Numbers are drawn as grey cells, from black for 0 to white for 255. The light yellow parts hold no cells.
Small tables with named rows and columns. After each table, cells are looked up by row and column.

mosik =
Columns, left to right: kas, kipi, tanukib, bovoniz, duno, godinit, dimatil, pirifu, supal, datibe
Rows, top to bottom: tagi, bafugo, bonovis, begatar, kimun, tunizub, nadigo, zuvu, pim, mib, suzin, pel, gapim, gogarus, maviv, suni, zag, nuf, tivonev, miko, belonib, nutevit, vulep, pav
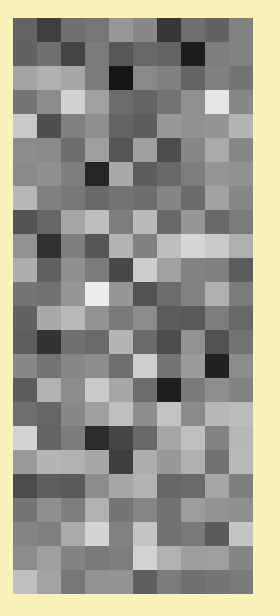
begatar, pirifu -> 144
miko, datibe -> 126
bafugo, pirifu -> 29
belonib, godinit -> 134
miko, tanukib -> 91
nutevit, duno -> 130

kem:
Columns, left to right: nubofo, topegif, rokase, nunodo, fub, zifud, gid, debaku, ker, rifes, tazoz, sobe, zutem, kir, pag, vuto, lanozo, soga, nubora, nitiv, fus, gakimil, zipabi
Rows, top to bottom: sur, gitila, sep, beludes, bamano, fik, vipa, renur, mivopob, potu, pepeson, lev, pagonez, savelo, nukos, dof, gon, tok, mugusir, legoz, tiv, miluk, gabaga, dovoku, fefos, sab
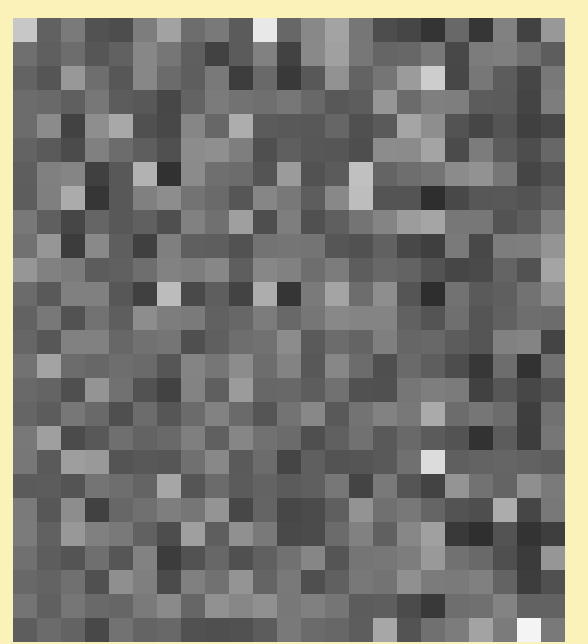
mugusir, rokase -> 158
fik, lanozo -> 139
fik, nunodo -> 128
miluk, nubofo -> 123
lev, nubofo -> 107
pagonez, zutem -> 118
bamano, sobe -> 89
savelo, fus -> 129
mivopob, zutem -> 80
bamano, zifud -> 80
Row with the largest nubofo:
sur

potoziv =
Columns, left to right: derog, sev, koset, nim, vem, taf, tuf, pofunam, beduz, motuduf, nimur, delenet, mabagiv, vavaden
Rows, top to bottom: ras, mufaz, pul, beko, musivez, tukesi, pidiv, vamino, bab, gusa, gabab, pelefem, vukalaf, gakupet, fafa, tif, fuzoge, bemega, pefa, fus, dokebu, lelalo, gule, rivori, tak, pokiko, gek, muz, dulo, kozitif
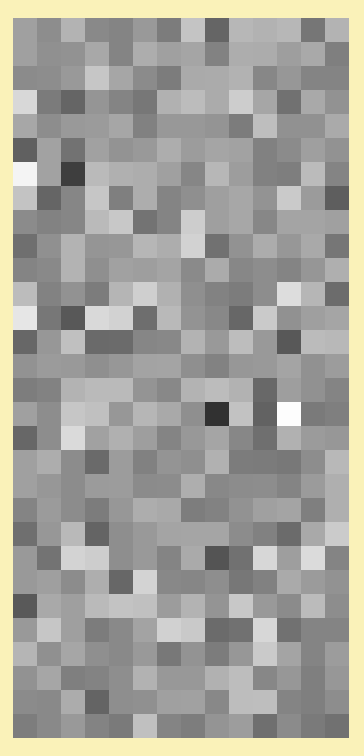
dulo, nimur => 190
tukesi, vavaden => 146
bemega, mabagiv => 155
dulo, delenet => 132
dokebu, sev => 155
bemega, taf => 158
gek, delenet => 164
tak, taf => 192
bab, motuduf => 167
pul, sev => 141
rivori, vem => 103
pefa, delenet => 120
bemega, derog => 103
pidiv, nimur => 129
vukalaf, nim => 217
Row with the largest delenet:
fuzoge

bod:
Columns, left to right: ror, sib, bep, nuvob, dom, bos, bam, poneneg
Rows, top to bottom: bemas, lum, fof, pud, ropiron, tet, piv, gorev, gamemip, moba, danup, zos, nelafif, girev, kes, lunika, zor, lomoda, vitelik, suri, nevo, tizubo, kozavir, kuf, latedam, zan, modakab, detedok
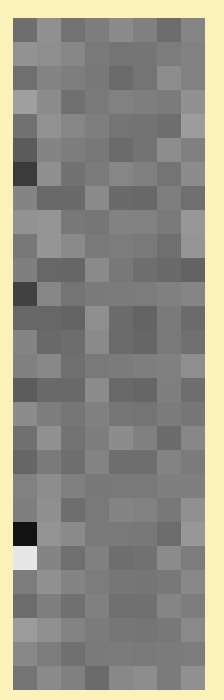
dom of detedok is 136
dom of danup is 120
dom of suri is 121
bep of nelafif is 100
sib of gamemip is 149
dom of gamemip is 130
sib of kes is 136
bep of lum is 135
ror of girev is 132
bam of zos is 128
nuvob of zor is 128
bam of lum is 124
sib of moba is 149
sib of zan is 144

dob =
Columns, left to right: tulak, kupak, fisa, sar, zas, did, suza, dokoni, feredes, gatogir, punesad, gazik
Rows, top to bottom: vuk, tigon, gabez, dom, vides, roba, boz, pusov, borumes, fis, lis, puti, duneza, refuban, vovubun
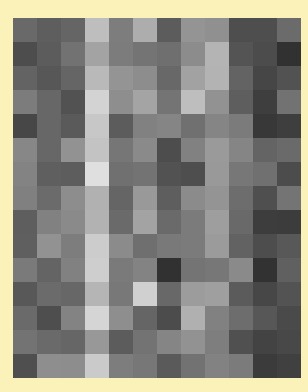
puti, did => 208
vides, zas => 92
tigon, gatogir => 84
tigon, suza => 111
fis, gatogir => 98
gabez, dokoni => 162
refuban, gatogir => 80
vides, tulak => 71
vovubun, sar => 202
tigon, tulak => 77
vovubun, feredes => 130
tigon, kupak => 92
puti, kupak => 107
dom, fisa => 82
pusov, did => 153
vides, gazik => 62
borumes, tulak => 94
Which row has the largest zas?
gabez

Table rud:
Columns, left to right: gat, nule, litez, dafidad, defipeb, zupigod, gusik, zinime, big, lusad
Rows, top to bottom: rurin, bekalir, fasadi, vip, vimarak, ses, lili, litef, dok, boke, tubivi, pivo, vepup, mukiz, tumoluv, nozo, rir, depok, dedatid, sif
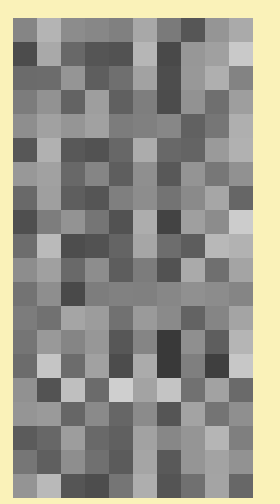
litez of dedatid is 142
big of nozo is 162
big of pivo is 140
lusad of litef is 102
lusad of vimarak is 175
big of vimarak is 118
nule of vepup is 113
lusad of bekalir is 201
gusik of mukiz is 57
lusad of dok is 204
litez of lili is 104
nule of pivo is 142
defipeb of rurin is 128
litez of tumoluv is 108
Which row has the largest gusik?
nozo

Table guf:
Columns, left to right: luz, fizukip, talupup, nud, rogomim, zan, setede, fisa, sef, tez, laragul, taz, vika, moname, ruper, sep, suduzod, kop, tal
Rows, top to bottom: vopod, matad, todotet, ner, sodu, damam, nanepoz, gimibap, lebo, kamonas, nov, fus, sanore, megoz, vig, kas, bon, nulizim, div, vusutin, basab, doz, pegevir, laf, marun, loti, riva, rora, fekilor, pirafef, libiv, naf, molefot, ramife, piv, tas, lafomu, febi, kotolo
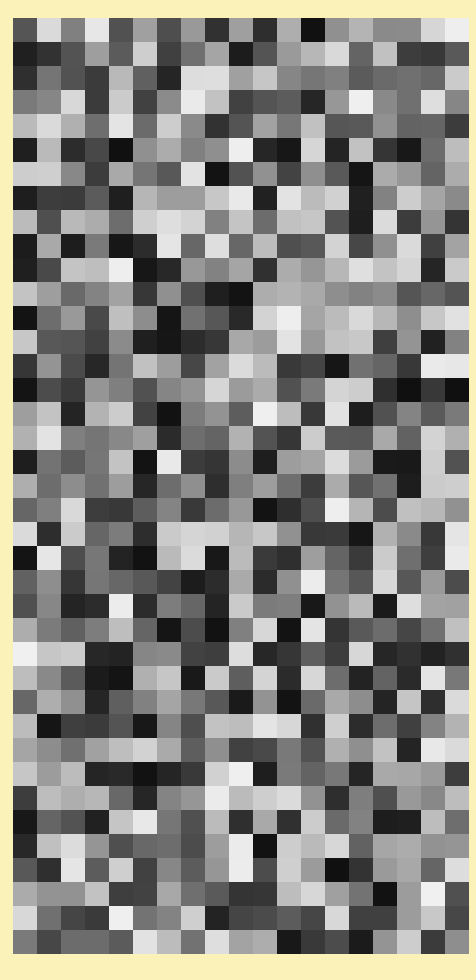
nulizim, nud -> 117
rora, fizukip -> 137
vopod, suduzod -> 139
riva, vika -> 94
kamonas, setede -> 229
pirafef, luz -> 188
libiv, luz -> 165
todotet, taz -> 134
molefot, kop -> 136
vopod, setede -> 78
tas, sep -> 154
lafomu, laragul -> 54
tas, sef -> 150
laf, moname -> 117
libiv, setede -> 170
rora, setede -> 198
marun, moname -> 146
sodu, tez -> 84
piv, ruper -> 98

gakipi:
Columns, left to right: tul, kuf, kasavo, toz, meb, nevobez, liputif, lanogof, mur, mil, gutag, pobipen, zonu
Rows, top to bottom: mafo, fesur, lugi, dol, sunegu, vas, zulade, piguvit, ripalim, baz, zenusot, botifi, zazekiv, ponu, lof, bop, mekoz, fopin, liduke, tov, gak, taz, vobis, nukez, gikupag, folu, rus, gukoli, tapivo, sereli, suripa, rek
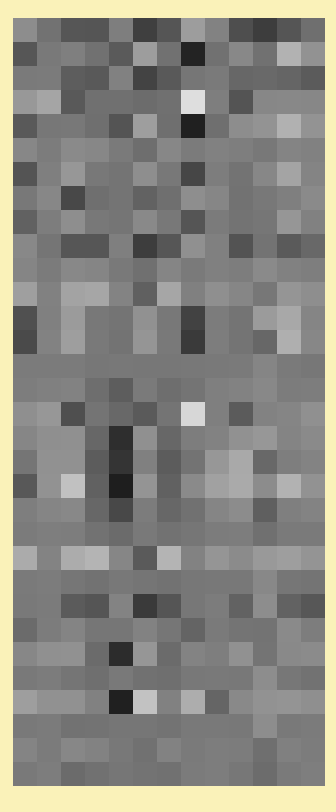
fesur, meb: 90
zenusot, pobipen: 129
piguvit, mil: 114
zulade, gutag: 135
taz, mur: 124
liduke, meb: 52
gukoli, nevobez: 113
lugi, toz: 89
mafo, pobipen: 85
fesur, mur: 113
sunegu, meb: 84
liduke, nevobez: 128
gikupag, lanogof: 119
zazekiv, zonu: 133
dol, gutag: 135
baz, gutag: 115
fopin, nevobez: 144
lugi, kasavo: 93
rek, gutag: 108

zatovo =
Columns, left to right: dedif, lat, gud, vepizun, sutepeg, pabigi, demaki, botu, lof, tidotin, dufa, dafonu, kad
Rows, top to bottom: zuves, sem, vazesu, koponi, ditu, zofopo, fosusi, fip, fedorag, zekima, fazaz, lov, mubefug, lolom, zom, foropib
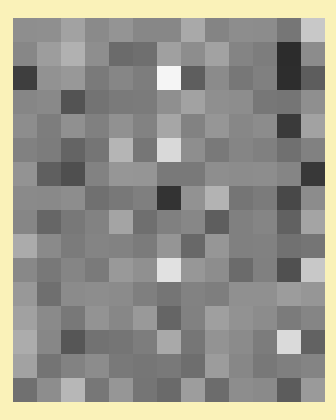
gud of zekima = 123
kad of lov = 150
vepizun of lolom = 114
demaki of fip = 51
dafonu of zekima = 113
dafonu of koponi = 117
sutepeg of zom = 121
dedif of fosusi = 147
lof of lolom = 147
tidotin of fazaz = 107
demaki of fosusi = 121
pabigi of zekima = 123
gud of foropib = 183
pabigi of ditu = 130
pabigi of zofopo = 118
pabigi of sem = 111
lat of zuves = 143
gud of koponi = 83
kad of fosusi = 56
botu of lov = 130

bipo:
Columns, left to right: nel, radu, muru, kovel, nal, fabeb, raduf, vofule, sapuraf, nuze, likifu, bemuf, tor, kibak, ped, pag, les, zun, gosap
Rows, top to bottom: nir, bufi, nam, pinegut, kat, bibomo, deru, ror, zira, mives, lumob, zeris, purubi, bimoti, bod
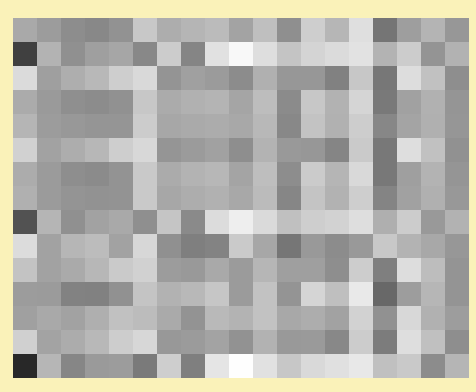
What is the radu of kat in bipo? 156
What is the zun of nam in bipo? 193
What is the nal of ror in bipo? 147
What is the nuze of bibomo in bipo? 142
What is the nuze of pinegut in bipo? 165
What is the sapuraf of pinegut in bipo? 180
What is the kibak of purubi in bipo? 162
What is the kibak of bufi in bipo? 219
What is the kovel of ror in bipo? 146
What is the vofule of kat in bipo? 170
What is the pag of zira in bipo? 175
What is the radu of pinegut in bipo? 154
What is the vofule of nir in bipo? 181
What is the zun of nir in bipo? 180
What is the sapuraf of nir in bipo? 187
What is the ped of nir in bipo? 223
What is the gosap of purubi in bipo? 157
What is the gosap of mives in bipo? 151
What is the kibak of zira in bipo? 210
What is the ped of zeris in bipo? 233

